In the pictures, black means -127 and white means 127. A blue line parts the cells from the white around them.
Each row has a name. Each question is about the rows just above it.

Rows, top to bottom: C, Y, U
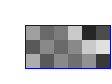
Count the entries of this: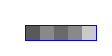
5
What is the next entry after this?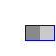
[96]
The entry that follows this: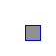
[-70]
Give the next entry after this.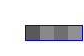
[-70]

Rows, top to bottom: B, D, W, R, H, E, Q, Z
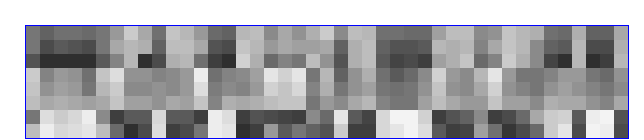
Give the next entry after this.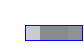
[10]
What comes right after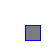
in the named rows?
[10]
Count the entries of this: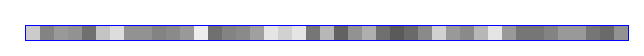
43
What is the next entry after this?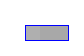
[18]
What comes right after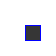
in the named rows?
[-52]
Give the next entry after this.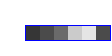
[115]

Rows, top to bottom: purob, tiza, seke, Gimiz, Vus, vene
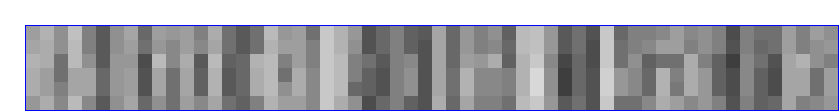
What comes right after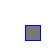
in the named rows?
[44]
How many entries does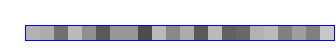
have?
22
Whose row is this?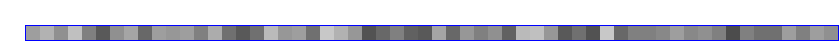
purob

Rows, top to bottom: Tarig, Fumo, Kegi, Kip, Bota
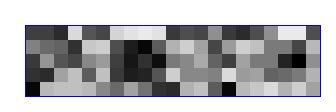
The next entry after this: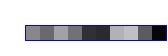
[56]
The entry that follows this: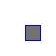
[-78]
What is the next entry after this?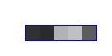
[-120]
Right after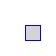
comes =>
[98]
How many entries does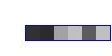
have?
6
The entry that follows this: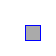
[-28]
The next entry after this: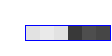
[15]

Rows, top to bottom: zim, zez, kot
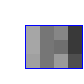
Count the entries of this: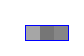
3
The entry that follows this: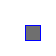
[-70]
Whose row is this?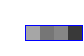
zim
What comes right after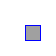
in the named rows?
[-9]
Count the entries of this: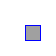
1

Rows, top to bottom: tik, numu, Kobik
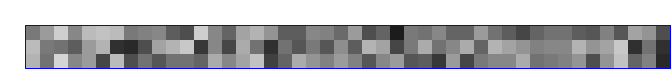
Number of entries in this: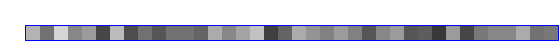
38
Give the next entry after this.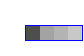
[-71]
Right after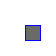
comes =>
[27]
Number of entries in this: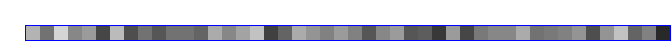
46
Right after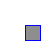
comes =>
[-34]

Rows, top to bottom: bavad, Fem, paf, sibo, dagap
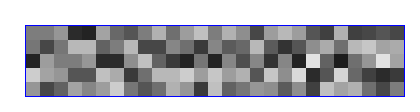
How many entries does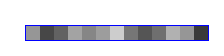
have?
13
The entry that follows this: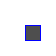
[6]
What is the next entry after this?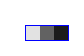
[-16]
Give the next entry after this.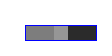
[14]

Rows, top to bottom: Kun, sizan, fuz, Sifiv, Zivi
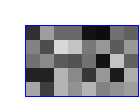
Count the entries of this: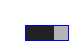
3
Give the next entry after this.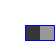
[-100]

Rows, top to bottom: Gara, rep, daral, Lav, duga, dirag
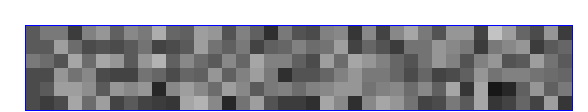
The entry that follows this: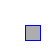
[-25]
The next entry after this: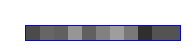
[-25]
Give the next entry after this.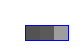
[-12]
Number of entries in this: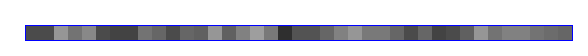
39
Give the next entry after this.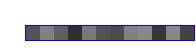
[8]
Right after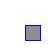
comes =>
[-37]
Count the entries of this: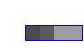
4

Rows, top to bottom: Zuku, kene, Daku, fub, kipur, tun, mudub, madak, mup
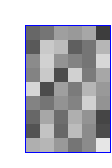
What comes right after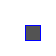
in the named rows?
[67]
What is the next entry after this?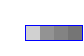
[87]
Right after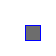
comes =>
[47]

